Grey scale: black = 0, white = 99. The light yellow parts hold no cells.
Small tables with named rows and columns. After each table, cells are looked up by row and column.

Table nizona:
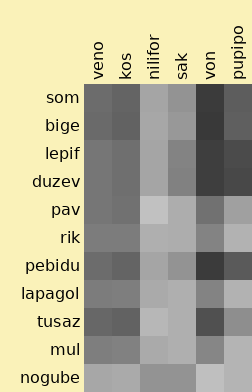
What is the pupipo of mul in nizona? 70
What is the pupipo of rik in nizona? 69
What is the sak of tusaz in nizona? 68
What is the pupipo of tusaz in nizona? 55
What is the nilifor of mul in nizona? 66
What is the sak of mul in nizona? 68
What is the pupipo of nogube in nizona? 70
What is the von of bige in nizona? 22
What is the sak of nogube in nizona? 57
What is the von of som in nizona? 23
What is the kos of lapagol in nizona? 49
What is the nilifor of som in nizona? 64
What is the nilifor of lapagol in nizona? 66
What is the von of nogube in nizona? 74
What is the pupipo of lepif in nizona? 29
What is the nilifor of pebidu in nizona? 64

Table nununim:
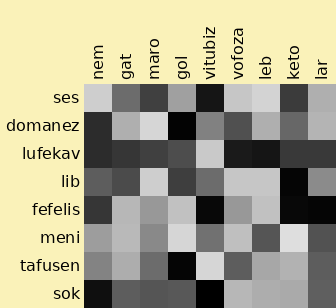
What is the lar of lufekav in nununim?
22
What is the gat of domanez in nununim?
68
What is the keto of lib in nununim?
2
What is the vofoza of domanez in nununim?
31
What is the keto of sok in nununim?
66
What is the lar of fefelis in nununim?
2
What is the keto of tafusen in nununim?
69
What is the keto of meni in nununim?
86
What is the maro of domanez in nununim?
83
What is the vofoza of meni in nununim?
74

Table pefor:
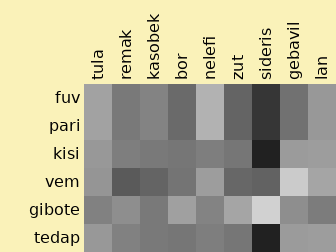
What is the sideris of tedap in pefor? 13
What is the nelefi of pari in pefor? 69
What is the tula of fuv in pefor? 63
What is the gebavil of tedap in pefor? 60
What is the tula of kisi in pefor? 59
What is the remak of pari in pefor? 47
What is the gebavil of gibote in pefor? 55
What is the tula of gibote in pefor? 50
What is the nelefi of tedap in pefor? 49
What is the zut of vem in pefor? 40
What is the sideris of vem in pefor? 38
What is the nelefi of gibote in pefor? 51

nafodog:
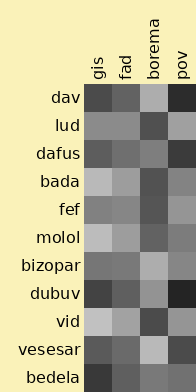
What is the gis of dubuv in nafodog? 26
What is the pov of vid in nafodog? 58
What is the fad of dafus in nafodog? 43
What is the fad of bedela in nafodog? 37
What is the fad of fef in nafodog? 52
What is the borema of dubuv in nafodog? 57
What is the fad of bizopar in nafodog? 47
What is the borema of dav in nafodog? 67
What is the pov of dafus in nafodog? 23
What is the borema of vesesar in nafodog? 72
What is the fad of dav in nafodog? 38
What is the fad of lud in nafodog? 54
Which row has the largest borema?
vesesar

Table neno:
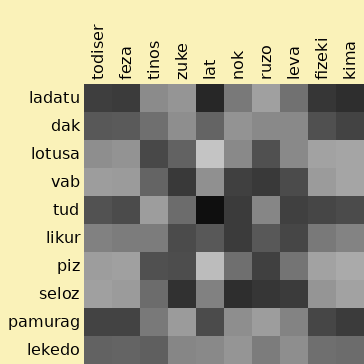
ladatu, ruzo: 62
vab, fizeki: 60
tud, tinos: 61
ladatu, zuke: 58
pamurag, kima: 23
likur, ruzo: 34
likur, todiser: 50
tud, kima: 29
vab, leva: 29
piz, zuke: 30
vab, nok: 25

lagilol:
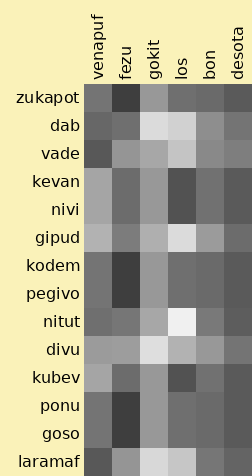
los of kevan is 32
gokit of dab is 85
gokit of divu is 86
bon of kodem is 41
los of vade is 76
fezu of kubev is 42
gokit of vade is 65
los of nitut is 93
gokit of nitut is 65
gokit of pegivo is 59

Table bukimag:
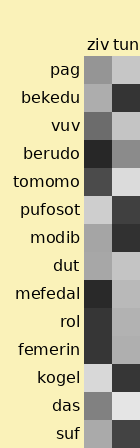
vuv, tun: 76
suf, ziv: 66
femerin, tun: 68
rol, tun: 69
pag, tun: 77
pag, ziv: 58
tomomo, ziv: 29
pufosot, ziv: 80
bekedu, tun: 20
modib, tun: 19
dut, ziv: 65
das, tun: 89
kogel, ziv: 84
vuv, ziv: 42
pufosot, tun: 25
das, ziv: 50
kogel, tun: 21
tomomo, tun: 85
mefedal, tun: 72
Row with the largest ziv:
kogel

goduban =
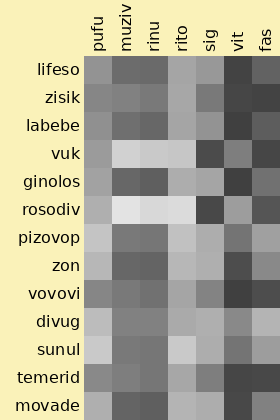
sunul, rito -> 78
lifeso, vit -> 26
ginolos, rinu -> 37
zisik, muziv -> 50
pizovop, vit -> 45
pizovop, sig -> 67
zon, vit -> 30
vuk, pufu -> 60
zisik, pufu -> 52
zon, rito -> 71
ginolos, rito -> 67
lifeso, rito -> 64
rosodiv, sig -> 28
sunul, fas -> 61
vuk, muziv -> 81
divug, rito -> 66
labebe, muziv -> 43
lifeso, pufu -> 57
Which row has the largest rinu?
rosodiv

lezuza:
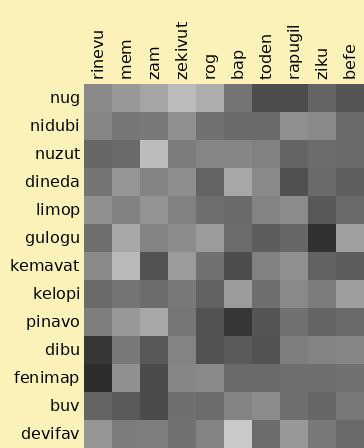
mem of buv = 35
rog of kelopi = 38
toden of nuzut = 50
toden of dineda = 53
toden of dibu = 32
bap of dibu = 35
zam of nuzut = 73
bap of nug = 45
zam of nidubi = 47
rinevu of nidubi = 52
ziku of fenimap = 43
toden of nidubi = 41
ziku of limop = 34
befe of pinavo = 41
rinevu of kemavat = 53
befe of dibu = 52
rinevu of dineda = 45
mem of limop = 50
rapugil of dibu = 49
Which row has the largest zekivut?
nug

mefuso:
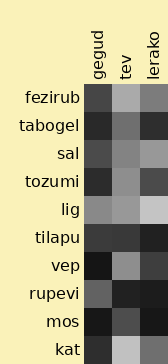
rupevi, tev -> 13
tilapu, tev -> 22
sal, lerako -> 59
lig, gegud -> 53
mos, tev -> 30
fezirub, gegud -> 27
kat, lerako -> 43
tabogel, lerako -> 18

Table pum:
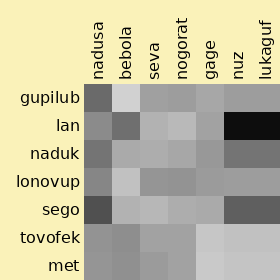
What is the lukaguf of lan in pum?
5
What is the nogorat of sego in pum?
67
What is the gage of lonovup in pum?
60
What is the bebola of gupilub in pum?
81
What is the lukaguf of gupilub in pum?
61
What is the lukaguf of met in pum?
76
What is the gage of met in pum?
78
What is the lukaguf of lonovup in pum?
61
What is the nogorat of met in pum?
63
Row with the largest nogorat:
lan

